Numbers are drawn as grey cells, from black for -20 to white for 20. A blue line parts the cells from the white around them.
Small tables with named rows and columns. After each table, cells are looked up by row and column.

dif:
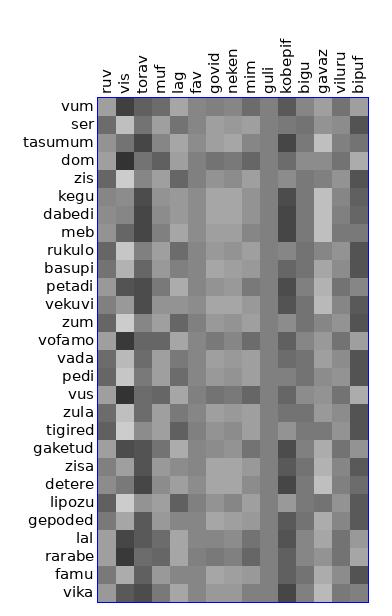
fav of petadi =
1
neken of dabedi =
6
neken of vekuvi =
6
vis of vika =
-6
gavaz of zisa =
8
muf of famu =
4
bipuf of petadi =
1
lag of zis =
-4
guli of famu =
0
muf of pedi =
5
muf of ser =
5
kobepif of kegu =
-8
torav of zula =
-3
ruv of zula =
-3
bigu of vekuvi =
-2
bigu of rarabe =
1
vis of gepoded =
6
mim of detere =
2

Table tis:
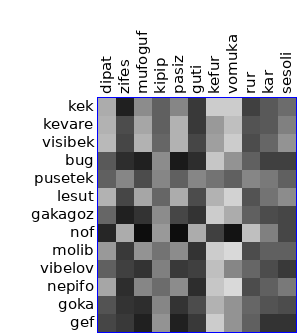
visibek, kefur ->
5
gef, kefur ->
12
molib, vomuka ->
14
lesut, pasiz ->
7
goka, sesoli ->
-8
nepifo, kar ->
-5
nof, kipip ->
4
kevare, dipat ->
8
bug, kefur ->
11
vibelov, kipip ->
0
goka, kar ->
-7
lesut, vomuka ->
13
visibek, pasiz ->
8

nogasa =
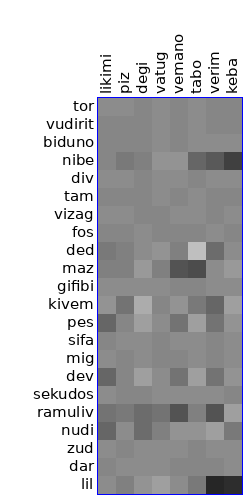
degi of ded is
2
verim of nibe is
-6
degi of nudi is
-3
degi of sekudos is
1
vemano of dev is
-2
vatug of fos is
1
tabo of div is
1
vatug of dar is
2
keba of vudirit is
1
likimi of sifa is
1
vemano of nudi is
3
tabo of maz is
-8
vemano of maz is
-7
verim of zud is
2
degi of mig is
2
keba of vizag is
2
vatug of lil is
5
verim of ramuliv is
-7

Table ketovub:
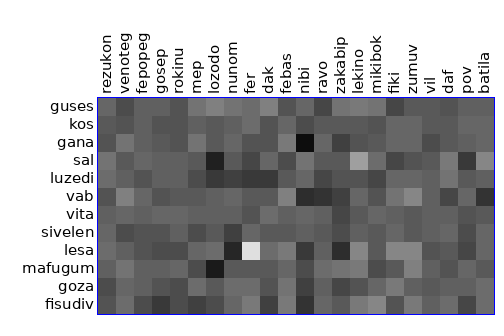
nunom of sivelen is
-10
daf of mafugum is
-7
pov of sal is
-11
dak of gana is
-7
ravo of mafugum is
-3
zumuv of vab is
1
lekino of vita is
-6
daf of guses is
-7
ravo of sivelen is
-6
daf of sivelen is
-4
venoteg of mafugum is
-2
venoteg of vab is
0
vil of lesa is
-7
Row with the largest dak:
guses

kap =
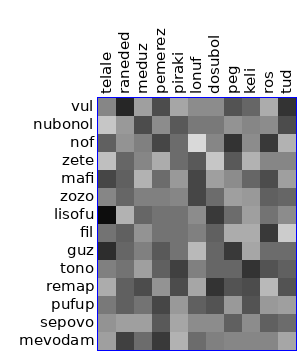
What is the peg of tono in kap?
-4
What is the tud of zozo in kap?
-4
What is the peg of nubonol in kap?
3
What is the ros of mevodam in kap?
1
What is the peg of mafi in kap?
2
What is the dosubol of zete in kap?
11
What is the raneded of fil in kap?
-5
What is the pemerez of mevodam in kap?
-11
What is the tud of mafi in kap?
5

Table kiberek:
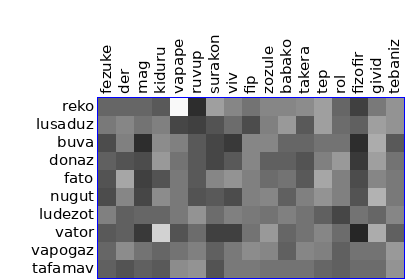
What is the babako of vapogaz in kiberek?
-5
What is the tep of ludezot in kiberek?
-5
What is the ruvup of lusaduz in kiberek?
-10
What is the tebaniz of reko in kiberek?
3
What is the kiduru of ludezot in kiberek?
-4
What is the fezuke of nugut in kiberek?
-8
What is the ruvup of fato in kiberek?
-6
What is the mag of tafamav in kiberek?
-5
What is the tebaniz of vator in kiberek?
-5
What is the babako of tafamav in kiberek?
-2
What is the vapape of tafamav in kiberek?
2
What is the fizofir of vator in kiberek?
-14
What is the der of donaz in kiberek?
-7

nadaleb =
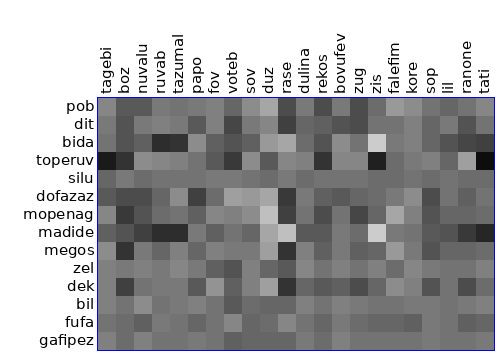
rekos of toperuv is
-12
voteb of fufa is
1
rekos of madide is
-6
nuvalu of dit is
-1
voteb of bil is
-6
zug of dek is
-8
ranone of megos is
-4
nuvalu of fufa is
-5

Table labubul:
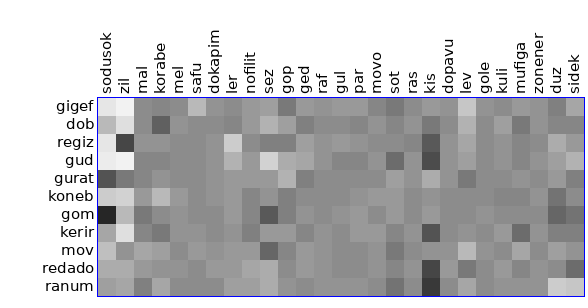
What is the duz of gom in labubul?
-4
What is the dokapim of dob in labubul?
2
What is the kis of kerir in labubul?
-7
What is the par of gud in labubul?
1
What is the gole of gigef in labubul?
3
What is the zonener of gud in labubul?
3
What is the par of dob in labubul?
1
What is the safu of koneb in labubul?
2
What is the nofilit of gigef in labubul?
4
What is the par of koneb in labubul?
3
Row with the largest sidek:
ranum

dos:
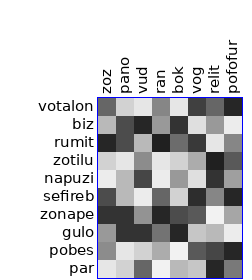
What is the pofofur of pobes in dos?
-14
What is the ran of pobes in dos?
7
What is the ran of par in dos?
18
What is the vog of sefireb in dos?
-13
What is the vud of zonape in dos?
3
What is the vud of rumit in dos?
9
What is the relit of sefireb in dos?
1
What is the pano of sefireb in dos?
9
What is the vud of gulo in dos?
-12
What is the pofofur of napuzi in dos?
5
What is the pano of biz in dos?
-8
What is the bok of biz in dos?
-12
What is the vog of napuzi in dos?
15
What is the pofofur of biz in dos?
17
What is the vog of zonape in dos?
-6
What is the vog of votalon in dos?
-10
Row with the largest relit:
zonape

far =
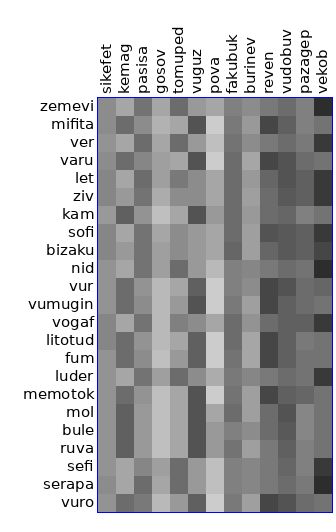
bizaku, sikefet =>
1
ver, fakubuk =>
-2
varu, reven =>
-9
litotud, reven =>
-9
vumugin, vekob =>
-2
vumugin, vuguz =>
-7
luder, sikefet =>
3
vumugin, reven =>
-9

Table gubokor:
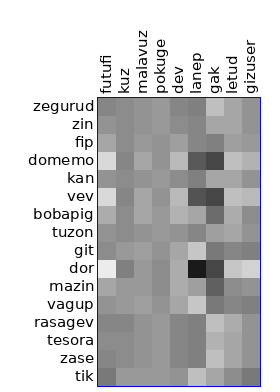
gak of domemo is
-9
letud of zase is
6
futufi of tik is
-1
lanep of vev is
-7
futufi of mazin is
6
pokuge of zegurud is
4
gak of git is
-1
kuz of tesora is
2

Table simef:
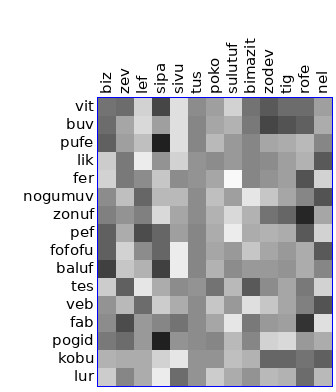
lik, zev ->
-1
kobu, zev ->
7
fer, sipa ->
11
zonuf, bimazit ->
8
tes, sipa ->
7
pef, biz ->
-5
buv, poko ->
6
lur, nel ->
9
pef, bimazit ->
7
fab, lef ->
4
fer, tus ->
3

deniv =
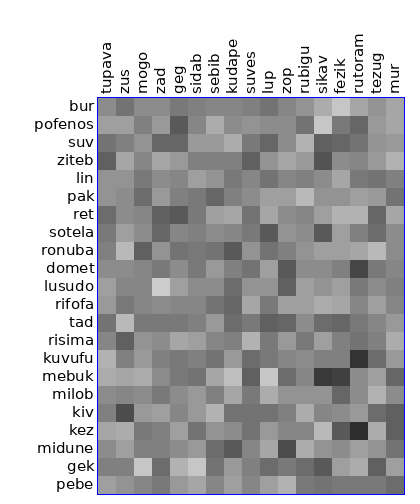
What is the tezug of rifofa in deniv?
5
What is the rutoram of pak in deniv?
5
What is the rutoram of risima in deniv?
-2
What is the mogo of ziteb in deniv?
1
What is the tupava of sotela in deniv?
-1
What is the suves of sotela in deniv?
-1
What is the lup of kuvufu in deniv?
-1
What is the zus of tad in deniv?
9
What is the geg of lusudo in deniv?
5
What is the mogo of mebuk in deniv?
7
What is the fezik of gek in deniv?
5
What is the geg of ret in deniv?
-6
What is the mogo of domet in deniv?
1
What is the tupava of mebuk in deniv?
7
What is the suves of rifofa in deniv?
6
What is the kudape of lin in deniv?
-1

